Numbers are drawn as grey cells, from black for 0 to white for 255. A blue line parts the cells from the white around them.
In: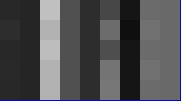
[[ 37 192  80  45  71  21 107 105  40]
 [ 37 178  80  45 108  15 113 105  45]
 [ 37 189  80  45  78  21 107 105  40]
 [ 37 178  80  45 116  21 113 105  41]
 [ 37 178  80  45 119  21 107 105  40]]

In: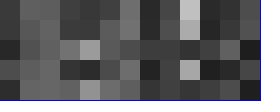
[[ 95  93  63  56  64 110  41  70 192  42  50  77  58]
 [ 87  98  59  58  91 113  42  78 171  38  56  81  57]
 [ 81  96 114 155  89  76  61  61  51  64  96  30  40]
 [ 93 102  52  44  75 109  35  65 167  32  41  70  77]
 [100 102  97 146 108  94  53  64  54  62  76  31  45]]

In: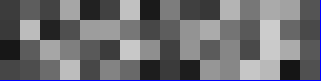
[[ 93  67 166  33  65 193  26 125  64  55 180 119 170 162  84  60]
 [188  34  79 157 158 119  71  93 147 171 116  89 204 103  73  57]
 [ 92 166 127  89  60 200 143  64 148  91 134  73 202 171  88  23]
 [ 77 108 189  71 131 105  29  58  29 150 135 198 185  21  80  70]]

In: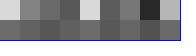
[[130 105  88 217  92 119  40 182 217]
 [ 98  87  96 108  88 102  82 106 108]]

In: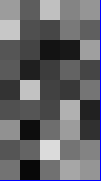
[[ 93 192 132 149 156]
 [ 79  70 121  95 199]
 [ 68  19  24 159  85]
 [ 31  60  99  69  90]
 [194  65  56 117  51]
 [ 85  70 177  33  80]
 [ 13 110 156  48 145]
 [100 219 116 131  85]
 [  8 113 166 149 115]]

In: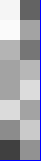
[[ 99 245]
 [163 250]
 [118 180]
 [183 163]
 [220 163]
 [163 219]
 [202 140]
 [146  64]]

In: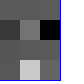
[[ 89  92  90]
 [115   3  57]
 [ 89  89  86]
 [202 100  87]]

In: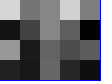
[[117 134 209 126 213]
 [ 67 134  95   3  20]
 [ 26  99  76  93 151]
 [ 24 103  39  14  33]]

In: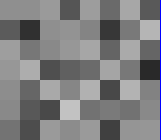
[[143 154  85 157 106 167  89 143]
 [ 48 143 147 132  55 121 181  91]
 [119 137 151 166 100 170 101 158]
 [173  79  96 107 165 120  41 151]
 [102 169 134 177  72 179 130 141]
 [ 88  73 194 114 122 114 137 137]
 [ 77 154 140 154  64 149 150 115]]
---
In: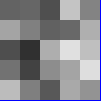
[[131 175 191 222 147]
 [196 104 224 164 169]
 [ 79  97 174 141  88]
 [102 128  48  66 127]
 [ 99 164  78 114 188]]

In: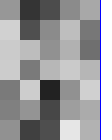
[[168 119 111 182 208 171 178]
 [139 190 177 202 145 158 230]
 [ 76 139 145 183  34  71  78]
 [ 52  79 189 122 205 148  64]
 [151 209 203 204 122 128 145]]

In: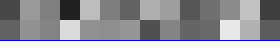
[[ 62  92]
 [194 177]
 [139 232]
 [112 104]
 [ 85 101]
 [158 132]
 [174  80]
 [ 98 150]
 [125 142]
 [189 145]
 [ 32 219]
 [127 132]
 [154 146]
 [ 71  98]]

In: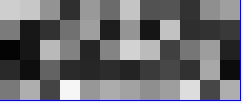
[[159  57  33  12 174]
 [143  50 157 168  70]
 [ 50  46 118  49 221]
 [ 84 194  64  71 158]
 [ 82  21 187  58 143]
 [196 149 210  35 162]
 [107  29 132  44 172]
 [153 159  36  38 151]
 [ 47 113 130  42 246]
 [147  49 185  99  68]
 [199  23  22  14 174]
 [206 123   4  41 121]]

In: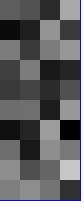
[[169  58 150  36  80 152   0 120 198  48]
 [ 42 147 123  24  43  29 156 142 101 116]
 [ 82  31  58 124  68 111  36  24  79 141]
 [ 93  10 124  64  57 108  15 110 142 126]]

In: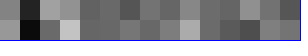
[[ 86 116]
 [114 127]
 [144  78]
 [101  90]
 [108 107]
 [135 171]
 [102 125]
 [115 104]
 [ 85 118]
 [105 104]
 [ 98 102]
 [146 195]
 [161 106]
 [ 35  11]
 [131 152]]

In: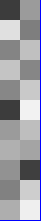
[[155 126 192 134 201 242 190 164  63 206 239]
 [ 60 224 132 196 135  60 155 176 146 129 174]]

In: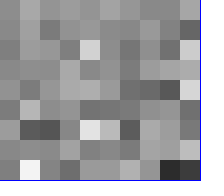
[[166 102 204 172 214 112 121 189  60]
 [137 130 113 165  88 149 157 159  44]
 [137 153 143 156 106 144 170 164 149]
 [150 136 118 124 112 122  92 123 177]
 [163 139 141 146 154 118 186 136 154]
 [148 152 210 137 174 115 227 129 154]
 [156 146 127 169 170 148 135 162 110]
 [148 123 151 141 150 141  85 138 132]
 [168 160 156 142 124 182  91 141 243]
 [141 137 127 137 146 124 156 136 127]]

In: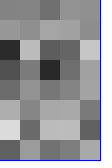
[[144 141 198 161 163 122  97 169]
 [147 161 101 111 132 169 188 125]
 [112 165  93  41 119 168 187 114]
 [132 143 187 123 147 134 106 155]
 [131 151  43  80 108 174 219  97]]
